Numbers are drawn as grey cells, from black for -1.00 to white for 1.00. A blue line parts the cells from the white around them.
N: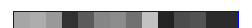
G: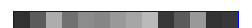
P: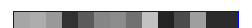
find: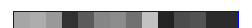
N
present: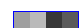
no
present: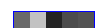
no
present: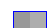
no
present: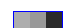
no
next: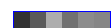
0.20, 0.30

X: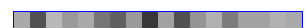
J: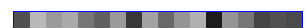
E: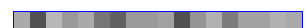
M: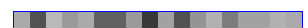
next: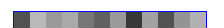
-0.02, 0.27
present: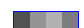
yes
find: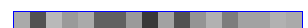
M
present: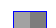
no
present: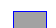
yes
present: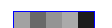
no

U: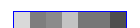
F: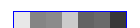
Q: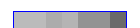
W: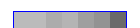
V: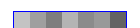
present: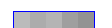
yes
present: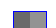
no

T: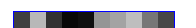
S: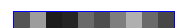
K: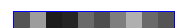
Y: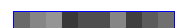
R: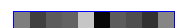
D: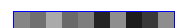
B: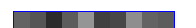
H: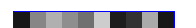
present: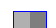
no
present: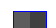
no
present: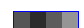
yes
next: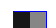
0.38, 0.11
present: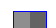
yes
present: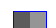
yes
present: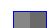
no

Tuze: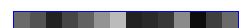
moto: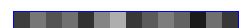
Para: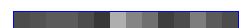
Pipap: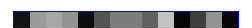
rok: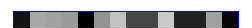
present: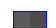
yes
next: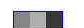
-0.29, -0.02

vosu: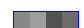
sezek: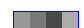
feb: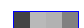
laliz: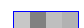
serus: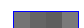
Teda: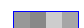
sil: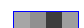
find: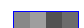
vosu
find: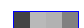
feb
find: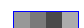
sezek
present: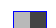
no
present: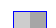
yes
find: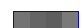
serus

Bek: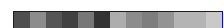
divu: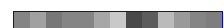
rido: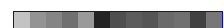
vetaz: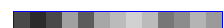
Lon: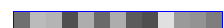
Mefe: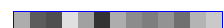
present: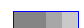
yes
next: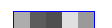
0.15, -0.01

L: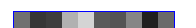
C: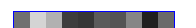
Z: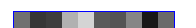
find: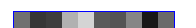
Z
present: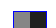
yes
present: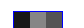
no

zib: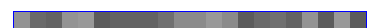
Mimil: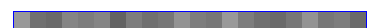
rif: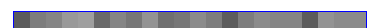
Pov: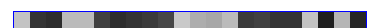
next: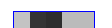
-0.49, -0.65
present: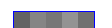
no
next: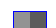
0.20, -0.28

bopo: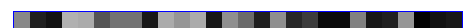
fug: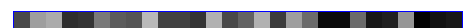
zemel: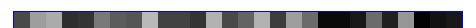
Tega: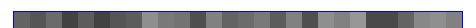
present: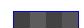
yes
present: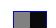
no
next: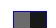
-0.75, 0.18
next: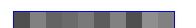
0.18, -0.43

